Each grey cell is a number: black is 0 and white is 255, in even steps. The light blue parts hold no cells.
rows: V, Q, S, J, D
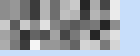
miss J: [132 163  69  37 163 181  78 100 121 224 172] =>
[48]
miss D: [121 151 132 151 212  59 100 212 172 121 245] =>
[202]
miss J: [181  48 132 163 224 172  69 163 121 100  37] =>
[78]
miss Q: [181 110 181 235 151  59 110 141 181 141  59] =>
[191]

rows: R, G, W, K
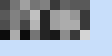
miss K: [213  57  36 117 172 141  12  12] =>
[24]
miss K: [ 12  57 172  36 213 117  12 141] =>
[24]
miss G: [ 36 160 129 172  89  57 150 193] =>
[108]
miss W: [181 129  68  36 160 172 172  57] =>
[77]
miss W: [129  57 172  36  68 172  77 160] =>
[181]
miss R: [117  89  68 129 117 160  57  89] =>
[99]

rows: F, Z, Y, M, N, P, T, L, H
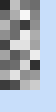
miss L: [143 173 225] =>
[153]
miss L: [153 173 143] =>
[225]
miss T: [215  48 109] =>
[99]
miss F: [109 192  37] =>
[121]
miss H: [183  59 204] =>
[78]

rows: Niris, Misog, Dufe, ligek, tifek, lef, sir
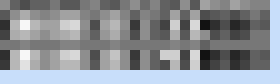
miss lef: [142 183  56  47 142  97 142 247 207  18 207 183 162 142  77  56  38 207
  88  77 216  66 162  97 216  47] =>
[195]
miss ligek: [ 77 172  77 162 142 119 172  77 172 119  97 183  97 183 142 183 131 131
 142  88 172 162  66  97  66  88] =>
[151]
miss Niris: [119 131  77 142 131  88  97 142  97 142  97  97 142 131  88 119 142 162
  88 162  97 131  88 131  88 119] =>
[107]

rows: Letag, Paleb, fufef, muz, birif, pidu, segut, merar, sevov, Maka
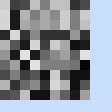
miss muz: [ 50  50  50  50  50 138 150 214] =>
[38]
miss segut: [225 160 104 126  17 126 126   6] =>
[115]
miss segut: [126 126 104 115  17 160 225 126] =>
[6]

